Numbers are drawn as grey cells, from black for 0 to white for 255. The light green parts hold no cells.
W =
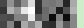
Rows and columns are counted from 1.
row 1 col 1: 72
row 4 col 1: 70
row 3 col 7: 109
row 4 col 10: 89
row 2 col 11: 178
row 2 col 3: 147
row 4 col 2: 132
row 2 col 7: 106
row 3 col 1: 79
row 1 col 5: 220
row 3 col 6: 87
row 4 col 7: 49
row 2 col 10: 80
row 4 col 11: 134

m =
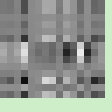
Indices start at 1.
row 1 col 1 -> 120
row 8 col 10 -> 34
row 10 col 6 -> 132
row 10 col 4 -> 153
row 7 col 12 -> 206
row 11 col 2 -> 128
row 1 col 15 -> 110
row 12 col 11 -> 146
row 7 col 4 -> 207
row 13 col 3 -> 141
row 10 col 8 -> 127
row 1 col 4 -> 77
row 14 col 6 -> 143
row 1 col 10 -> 166
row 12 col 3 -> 130
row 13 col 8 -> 125
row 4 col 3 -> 130
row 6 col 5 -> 135
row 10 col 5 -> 134
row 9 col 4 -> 200
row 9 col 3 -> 154
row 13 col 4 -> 161
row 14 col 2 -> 104
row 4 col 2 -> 124
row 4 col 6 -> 141
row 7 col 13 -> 72
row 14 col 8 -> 179
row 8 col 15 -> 148
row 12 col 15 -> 73
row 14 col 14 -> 78
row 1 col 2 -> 116
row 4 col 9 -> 129
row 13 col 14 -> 142
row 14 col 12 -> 96
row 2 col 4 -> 77
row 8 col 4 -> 223
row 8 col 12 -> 234

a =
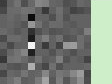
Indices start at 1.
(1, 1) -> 60
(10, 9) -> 81
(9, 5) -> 89
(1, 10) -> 80
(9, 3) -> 117
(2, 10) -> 89
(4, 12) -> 98
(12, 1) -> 98
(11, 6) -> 102
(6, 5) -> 28
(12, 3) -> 125
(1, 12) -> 104
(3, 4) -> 106
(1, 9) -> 98
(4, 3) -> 95
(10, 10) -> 98
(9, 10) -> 82
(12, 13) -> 78
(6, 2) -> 107
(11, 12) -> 155
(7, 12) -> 110
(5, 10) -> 92
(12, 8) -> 89
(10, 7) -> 71
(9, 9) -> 126
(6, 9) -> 112
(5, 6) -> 82
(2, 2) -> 106
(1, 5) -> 104
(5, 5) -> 49
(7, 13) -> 89
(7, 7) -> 59
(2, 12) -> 75
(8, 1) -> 77
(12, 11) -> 113

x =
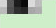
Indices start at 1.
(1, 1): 213
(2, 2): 81
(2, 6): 174
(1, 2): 88

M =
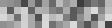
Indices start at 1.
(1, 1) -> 150
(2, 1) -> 200
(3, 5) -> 169
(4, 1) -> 144
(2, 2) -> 92
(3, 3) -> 112
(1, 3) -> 132
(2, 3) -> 191
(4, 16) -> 67
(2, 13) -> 185
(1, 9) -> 187
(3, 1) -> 214
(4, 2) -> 153
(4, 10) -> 167
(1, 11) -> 172
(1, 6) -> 90
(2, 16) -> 193
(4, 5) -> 169
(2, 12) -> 113
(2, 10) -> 170

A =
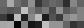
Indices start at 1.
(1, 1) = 105
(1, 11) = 134
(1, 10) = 46
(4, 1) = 166
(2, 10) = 87
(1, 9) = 95
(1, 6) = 55
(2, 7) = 118
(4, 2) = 170
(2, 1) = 98
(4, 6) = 32
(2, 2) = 86
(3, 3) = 189
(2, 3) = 93

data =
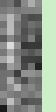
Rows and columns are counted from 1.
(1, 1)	107
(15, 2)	191
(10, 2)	157
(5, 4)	79
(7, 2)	220
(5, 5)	98
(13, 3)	181
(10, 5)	114
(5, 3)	122
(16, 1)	25
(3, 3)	139
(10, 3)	138
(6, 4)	86
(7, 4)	53
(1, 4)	137
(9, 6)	59
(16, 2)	135
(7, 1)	146
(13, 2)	142
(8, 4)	98
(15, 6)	90
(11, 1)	111
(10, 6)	36
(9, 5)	63
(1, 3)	78
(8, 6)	101
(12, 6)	108
